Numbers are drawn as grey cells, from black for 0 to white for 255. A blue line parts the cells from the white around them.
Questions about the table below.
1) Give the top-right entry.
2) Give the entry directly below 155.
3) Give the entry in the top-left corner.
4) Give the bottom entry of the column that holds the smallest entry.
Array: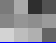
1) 82
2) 100
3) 122
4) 176

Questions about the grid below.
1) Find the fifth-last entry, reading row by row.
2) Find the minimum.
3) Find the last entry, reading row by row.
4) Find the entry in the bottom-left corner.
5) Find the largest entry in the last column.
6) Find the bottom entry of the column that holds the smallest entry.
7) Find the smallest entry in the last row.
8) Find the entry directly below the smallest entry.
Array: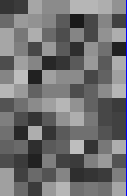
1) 182
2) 26
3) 166
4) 160
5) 182
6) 112
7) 59
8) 133

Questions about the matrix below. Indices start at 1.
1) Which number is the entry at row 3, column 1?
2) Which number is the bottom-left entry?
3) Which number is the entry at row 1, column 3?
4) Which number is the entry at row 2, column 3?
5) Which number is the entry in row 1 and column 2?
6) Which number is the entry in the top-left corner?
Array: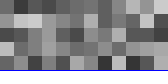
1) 74
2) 101
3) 87
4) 203
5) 59
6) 108

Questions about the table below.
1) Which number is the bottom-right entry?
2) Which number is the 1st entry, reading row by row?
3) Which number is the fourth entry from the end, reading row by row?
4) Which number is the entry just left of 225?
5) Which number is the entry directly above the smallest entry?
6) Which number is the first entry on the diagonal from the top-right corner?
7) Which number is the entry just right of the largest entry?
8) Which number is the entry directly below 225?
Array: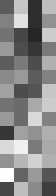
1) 62
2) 92
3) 70
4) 129
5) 46
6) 190
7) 100
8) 70

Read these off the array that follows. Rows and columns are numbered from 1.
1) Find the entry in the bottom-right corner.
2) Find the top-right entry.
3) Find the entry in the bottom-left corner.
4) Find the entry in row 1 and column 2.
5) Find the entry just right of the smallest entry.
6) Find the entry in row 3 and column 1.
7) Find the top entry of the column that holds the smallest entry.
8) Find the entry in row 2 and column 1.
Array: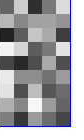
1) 70
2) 219
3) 127
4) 205
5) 93
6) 34
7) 101
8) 183

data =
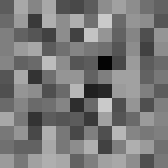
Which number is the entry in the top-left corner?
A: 92
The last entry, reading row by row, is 120
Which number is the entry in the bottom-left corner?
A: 155
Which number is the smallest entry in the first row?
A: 72
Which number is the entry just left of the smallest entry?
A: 92
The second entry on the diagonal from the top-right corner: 141
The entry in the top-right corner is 98
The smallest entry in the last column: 85
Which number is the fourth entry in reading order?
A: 168
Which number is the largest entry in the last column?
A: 149
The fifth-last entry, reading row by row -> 161
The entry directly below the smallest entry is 127
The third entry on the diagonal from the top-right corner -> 133
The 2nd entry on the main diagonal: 155
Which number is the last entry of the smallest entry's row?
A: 106
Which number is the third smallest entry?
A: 39
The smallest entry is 4
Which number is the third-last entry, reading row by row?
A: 141

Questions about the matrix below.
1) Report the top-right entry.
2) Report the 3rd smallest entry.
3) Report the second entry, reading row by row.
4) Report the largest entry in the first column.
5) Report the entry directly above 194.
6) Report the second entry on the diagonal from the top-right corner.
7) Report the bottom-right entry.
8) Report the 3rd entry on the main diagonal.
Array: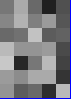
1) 80
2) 45
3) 170
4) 200
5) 127
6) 155
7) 186
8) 194

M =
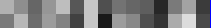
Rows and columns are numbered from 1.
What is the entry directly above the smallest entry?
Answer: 79
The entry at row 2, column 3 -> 108
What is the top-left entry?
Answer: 177
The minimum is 25
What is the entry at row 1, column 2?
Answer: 142
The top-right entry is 59
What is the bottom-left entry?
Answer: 122
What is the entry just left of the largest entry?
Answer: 171
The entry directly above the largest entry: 163

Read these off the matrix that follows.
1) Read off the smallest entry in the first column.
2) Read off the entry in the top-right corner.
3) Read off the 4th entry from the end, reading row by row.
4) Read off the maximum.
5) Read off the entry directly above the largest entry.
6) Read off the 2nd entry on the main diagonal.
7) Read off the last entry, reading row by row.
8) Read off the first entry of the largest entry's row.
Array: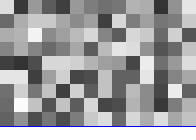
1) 63
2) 229
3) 173
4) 251
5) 208
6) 173
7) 194
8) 106

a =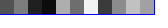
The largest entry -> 242
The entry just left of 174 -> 12

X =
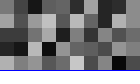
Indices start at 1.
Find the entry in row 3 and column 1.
60
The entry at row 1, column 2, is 68
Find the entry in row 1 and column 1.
121
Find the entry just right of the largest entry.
75
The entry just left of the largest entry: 108
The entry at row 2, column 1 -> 162
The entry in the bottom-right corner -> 75
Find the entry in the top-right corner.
140
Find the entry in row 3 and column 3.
115
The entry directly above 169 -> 192
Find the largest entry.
199
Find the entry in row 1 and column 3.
22

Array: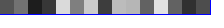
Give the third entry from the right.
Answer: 98
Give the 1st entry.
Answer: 84
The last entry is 77
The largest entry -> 226

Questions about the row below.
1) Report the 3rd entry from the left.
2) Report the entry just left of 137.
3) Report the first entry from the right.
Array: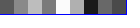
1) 189
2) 89
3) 74

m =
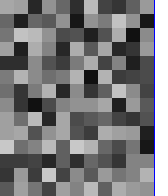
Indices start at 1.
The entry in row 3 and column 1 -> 117
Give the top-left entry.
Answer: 167
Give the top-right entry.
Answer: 154
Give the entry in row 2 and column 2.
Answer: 31
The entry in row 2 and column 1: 103
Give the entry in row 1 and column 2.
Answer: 160
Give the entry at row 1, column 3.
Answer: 39
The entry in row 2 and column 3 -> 103
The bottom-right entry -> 146
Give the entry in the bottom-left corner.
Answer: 89
